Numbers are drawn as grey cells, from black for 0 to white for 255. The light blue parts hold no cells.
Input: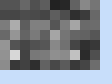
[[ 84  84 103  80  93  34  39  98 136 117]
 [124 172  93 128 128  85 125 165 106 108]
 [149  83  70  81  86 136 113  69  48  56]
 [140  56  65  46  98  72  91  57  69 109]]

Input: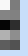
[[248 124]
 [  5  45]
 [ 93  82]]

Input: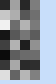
[[ 39 161  39 125]
 [241 109 179 122]
 [ 64 178  30 145]
 [ 55 168  42  46]]

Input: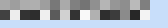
[[169 158 173 175 158 120 170 128 116 144 181 150 142 186 127]]

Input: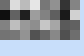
[[109 220 187 230 119 145  52 132]
 [130 190 153 142 198 166  90  97]]

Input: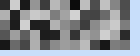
[[ 41 205  25 149  60 184 146  12 190  77 193 133  77]
 [113  28 208  30  33 178 140 114  61 139 176 202 125]
 [ 23 106  71 175  80 139 157 146 187  70  23 125 115]]

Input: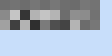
[[111 115 109 118 110 119 110 108 119 115]
 [161  64 179  47 123  79  68 180 108 119]]

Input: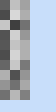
[[ 96 192 162]
 [198  63 114]
 [ 87 195 176]
 [102 199 121]
 [148 113 168]]
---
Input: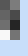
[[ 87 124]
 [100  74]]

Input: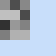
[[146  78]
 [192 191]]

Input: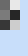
[[106 232]
 [123  38]]

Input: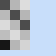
[[ 76 182]
 [186  76]]

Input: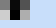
[[125  10]
 [206   1]]

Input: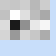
[[201 198]
 [193 254]]

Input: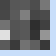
[[69 87]
 [71 90]]

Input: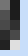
[[116  27]
 [ 80  29]]
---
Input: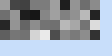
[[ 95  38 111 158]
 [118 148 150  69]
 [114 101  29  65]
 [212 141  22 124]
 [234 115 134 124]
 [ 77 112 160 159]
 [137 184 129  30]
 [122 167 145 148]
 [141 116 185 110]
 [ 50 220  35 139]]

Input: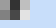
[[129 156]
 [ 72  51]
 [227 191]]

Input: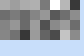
[[134 132 110 171]
 [114 150 123 158]
 [ 55 106 106 172]
 [155 157 133 176]
 [100  81 151 122]
 [ 75 138  89 255]
 [196 156 111 183]
 [139 109 141  57]]

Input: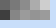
[[ 62 102]
 [134 121]
 [155 140]
 [148 172]
 [155 206]]

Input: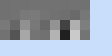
[[114 121 113 113]
 [ 84 103 114 114]
 [167 144 121 113]
 [116 120 122 114]
 [113 104 116 114]
 [179 147 113 114]
 [ 32  66 111 113]
 [202 175 106 114]
 [116 126 119 113]]

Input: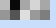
[[150 188]
 [ 84   9]
 [222 167]
 [153 213]
 [126 167]]
